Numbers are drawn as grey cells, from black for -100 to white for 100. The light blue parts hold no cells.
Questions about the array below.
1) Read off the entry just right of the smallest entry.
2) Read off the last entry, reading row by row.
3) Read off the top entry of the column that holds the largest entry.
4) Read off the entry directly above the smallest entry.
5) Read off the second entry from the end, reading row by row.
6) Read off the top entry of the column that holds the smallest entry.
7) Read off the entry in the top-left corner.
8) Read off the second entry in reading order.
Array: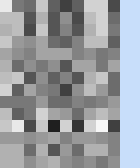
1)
65
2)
12
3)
65
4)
29
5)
-6
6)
-25
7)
83
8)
-6

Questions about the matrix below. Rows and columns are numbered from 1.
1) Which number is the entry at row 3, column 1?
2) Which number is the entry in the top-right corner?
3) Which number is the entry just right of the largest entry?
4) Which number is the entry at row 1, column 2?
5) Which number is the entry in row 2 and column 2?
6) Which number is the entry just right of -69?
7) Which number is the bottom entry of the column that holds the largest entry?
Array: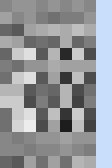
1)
-20
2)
6
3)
-40
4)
16
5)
6
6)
59
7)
26

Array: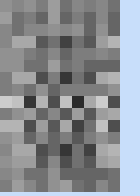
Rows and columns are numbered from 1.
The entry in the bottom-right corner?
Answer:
-11
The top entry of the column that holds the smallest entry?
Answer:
6
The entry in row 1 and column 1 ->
14
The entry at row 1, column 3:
14
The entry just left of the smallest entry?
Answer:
51
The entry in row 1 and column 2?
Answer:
6
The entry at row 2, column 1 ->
23
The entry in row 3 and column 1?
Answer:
6
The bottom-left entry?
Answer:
-2
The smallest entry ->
-67
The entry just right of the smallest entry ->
32
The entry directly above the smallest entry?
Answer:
-2

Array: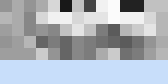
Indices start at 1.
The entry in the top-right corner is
51
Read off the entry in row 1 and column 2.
34
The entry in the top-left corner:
16
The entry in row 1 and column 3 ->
16
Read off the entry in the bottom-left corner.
24
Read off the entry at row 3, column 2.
34
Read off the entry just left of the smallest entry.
69
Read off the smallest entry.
-81
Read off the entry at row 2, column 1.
43
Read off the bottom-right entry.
43
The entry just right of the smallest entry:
51

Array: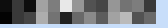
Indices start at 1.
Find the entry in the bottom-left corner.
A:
-98
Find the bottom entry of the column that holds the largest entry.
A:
-74
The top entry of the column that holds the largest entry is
82
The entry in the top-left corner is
-90
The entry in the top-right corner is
-55
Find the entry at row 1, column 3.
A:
-90

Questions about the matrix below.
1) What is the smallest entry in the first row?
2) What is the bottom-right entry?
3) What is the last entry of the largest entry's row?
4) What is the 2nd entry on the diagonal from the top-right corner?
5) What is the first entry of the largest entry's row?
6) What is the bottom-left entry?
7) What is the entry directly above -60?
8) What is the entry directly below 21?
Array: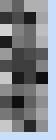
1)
-24
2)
11
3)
48
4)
-78
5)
65
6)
57
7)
11
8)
-41

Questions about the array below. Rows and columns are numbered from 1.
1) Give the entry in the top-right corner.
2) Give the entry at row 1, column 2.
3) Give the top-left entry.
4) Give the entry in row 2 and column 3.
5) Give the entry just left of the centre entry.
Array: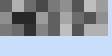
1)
22
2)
39
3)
-25
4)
-69
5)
22

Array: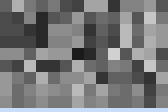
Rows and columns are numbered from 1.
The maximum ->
64
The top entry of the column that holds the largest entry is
-59
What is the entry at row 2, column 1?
-41
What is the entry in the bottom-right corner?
2
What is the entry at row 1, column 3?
-6
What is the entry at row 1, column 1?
-24
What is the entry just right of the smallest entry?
-69
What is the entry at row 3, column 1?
-41
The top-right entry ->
-33
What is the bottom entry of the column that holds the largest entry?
-15
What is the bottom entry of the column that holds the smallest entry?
29
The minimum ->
-79
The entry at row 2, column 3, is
2
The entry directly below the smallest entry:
37
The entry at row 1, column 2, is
37
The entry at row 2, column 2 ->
-49
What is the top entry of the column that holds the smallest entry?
-49
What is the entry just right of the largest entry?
-33
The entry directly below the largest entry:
2
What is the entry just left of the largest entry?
-24

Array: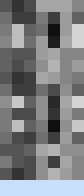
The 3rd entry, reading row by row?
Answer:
-41
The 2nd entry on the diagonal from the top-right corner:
22
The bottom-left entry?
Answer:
-33
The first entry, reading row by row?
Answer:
-33
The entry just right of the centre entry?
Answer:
-41
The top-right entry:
4
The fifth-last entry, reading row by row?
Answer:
-41
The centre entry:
-13
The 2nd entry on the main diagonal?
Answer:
-51
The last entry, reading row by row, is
4
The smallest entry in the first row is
-60
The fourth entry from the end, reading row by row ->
12
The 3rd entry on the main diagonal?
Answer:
-23
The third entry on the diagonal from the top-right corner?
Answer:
-88
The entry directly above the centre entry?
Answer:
30
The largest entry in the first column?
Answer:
12
